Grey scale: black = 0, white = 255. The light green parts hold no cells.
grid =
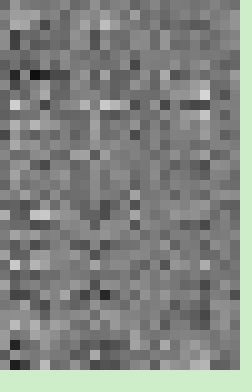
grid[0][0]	101
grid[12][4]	154
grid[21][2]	90
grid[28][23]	124
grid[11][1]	106
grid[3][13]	134
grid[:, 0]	[101, 135, 117, 142, 140, 116, 92, 104, 136, 97, 101, 96, 125, 72, 121, 134, 110, 116, 100, 138, 95, 173, 116, 125, 111, 159, 103, 115, 162, 125, 118, 141, 139, 155, 152, 89, 142]
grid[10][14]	110
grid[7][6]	74
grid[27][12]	123
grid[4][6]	99
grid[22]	[116, 106, 107, 77, 85, 106, 137, 133, 139, 92, 141, 137, 140, 84, 137, 130, 123, 117, 90, 100, 73, 118, 127, 111]
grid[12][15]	127
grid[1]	[135, 157, 156, 162, 125, 132, 99, 132, 143, 135, 156, 135, 112, 157, 106, 118, 105, 120, 129, 118, 138, 122, 129, 148]
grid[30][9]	145
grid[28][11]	140
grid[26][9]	163
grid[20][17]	137
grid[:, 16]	[110, 105, 96, 148, 149, 124, 124, 170, 146, 125, 71, 139, 99, 116, 99, 121, 118, 101, 111, 127, 135, 124, 123, 102, 148, 123, 84, 140, 125, 149, 131, 106, 89, 121, 168, 121, 162]
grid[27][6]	126
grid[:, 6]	[136, 99, 105, 107, 99, 140, 136, 74, 97, 102, 133, 100, 125, 127, 129, 100, 127, 149, 136, 107, 141, 146, 137, 113, 134, 137, 129, 126, 128, 165, 111, 128, 150, 122, 112, 120, 113]
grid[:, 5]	[122, 132, 118, 110, 108, 122, 98, 74, 110, 101, 112, 108, 148, 103, 137, 106, 128, 137, 119, 140, 108, 157, 106, 130, 124, 134, 132, 108, 132, 131, 129, 132, 160, 142, 128, 121, 106]
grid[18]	[100, 146, 111, 121, 128, 119, 136, 111, 116, 138, 111, 124, 134, 95, 117, 130, 111, 130, 125, 122, 132, 124, 111, 108]
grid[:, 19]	[114, 118, 90, 134, 123, 124, 134, 124, 154, 160, 71, 157, 125, 128, 107, 136, 96, 105, 122, 114, 143, 144, 100, 115, 121, 125, 125, 125, 107, 136, 107, 93, 97, 129, 156, 135, 174]
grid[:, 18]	[122, 129, 101, 115, 107, 121, 119, 96, 136, 147, 83, 151, 146, 128, 123, 119, 111, 119, 125, 128, 130, 141, 90, 126, 123, 117, 142, 114, 103, 127, 119, 101, 125, 131, 140, 145, 140]
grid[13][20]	155
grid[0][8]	114
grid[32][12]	135
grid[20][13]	81
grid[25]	[159, 96, 97, 150, 154, 134, 137, 150, 126, 82, 115, 129, 128, 137, 134, 117, 123, 138, 117, 125, 105, 106, 131, 110]
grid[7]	[104, 38, 136, 15, 43, 74, 74, 125, 148, 89, 161, 95, 96, 109, 141, 103, 170, 82, 96, 124, 107, 123, 119, 154]
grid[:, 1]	[151, 157, 171, 61, 64, 116, 113, 38, 72, 120, 207, 106, 176, 148, 169, 107, 144, 162, 146, 124, 98, 99, 106, 163, 89, 96, 201, 86, 98, 68, 123, 142, 186, 115, 35, 147, 29]

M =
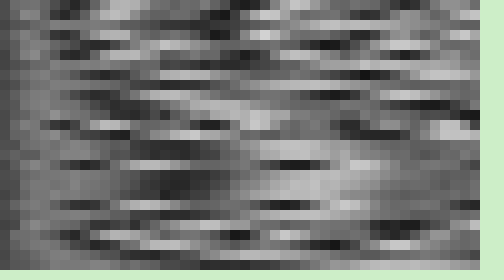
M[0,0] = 75
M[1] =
[77, 98, 134, 129, 97, 56, 40, 60, 95, 138, 176, 188, 180, 140, 109, 97, 97, 108, 107, 96, 59, 33, 24, 60, 114, 165, 200, 195, 162, 126, 105, 110, 112, 114, 96, 63, 45, 51, 80, 121, 147, 141, 119, 100, 109, 150, 182, 195]
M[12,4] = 86
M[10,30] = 98
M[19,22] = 98
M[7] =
[78, 94, 109, 120, 126, 112, 105, 87, 64, 51, 39, 50, 60, 88, 108, 129, 171, 177, 185, 178, 176, 149, 134, 116, 105, 92, 92, 100, 101, 116, 109, 100, 82, 68, 54, 38, 20, 35, 50, 80, 115, 152, 184, 194, 195, 188, 178, 152]
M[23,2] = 110
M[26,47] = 140
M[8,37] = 121
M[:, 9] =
[99, 138, 123, 144, 42, 100, 124, 51, 112, 44, 72, 93, 157, 63, 108, 117, 47, 119, 115, 112, 53, 111, 53, 114, 39, 98, 130]
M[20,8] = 46
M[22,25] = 119
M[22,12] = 73
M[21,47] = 110
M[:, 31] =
[153, 110, 172, 110, 43, 170, 135, 100, 190, 53, 100, 113, 120, 111, 182, 176, 59, 189, 192, 188, 109, 190, 119, 123, 43, 134, 118]
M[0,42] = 82
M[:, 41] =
[49, 141, 141, 117, 189, 49, 170, 152, 94, 189, 37, 93, 99, 103, 93, 93, 106, 113, 107, 95, 111, 91, 29, 85, 168, 112, 186]
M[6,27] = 77
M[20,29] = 38
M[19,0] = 68
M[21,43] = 96
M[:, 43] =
[119, 100, 125, 104, 136, 116, 168, 194, 98, 148, 27, 77, 158, 165, 97, 90, 118, 98, 96, 102, 111, 96, 76, 148, 131, 115, 175]
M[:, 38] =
[82, 80, 170, 109, 175, 87, 185, 50, 112, 165, 81, 117, 142, 38, 102, 120, 150, 138, 119, 105, 112, 113, 34, 51, 179, 97, 188]
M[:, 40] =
[39, 147, 147, 149, 200, 32, 178, 115, 99, 198, 51, 105, 116, 63, 101, 107, 106, 117, 105, 92, 106, 101, 29, 52, 198, 107, 182]
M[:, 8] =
[59, 95, 119, 109, 50, 52, 127, 64, 120, 57, 93, 111, 113, 68, 126, 133, 37, 122, 118, 117, 46, 126, 80, 71, 62, 108, 122]
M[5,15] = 134
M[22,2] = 117
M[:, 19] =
[105, 96, 44, 83, 145, 119, 55, 178, 51, 156, 170, 136, 63, 200, 55, 53, 104, 49, 51, 62, 96, 53, 167, 116, 144, 87, 63]
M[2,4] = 109
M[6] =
[68, 79, 88, 104, 106, 127, 120, 120, 127, 124, 131, 119, 114, 98, 103, 101, 66, 71, 64, 55, 41, 53, 43, 43, 48, 63, 69, 77, 96, 95, 116, 135, 156, 160, 159, 169, 191, 177, 185, 186, 178, 170, 164, 168, 162, 152, 129, 127]
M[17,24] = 106
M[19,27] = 177
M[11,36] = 119

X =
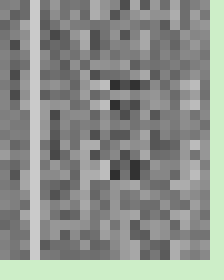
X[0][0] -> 126
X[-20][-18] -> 202
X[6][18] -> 112
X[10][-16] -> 147
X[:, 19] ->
[127, 159, 144, 134, 151, 133, 126, 145, 187, 158, 187, 116, 135, 120, 187, 116, 175, 187, 153, 139, 158, 137, 133, 116, 139, 125]
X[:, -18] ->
[202, 202, 202, 202, 202, 202, 202, 202, 202, 202, 202, 202, 202, 202, 202, 202, 202, 202, 202, 202, 202, 202, 202, 202, 202, 202]
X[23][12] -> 157
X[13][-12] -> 79
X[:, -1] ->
[139, 120, 150, 137, 129, 118, 132, 127, 117, 113, 131, 136, 113, 137, 150, 150, 127, 147, 142, 127, 132, 113, 141, 115, 150, 136]
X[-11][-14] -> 149
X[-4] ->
[104, 114, 134, 202, 132, 151, 151, 149, 144, 121, 164, 117, 155, 90, 143, 153, 146, 103, 164, 133, 141]
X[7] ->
[133, 75, 146, 202, 103, 110, 102, 111, 159, 79, 108, 110, 118, 145, 168, 91, 129, 101, 127, 145, 127]
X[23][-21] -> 133
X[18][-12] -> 109
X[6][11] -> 140
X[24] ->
[128, 119, 140, 202, 91, 110, 111, 116, 149, 100, 106, 137, 157, 167, 118, 101, 94, 173, 162, 139, 150]
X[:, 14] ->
[90, 160, 112, 168, 168, 144, 119, 168, 90, 145, 133, 154, 128, 164, 146, 168, 90, 109, 123, 155, 110, 103, 143, 91, 118, 97]
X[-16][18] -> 172
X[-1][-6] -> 119
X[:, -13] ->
[113, 105, 123, 172, 168, 138, 105, 159, 148, 157, 120, 140, 127, 137, 172, 166, 163, 172, 172, 159, 168, 154, 144, 105, 149, 113]
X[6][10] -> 145
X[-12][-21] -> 140
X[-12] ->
[140, 102, 114, 202, 114, 78, 151, 112, 172, 173, 106, 128, 154, 142, 146, 86, 91, 101, 154, 187, 150]
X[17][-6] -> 134
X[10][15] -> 153
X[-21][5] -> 100
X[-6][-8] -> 120
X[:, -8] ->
[167, 147, 124, 130, 144, 124, 95, 145, 50, 131, 74, 114, 115, 131, 142, 118, 50, 50, 167, 126, 120, 165, 90, 97, 167, 167]
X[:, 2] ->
[107, 107, 166, 143, 151, 128, 112, 146, 153, 144, 166, 118, 122, 125, 114, 134, 128, 165, 166, 140, 110, 166, 134, 116, 140, 107]
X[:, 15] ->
[153, 145, 123, 123, 110, 107, 113, 91, 137, 149, 153, 86, 123, 86, 86, 108, 149, 134, 108, 138, 109, 122, 153, 153, 101, 119]
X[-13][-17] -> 155
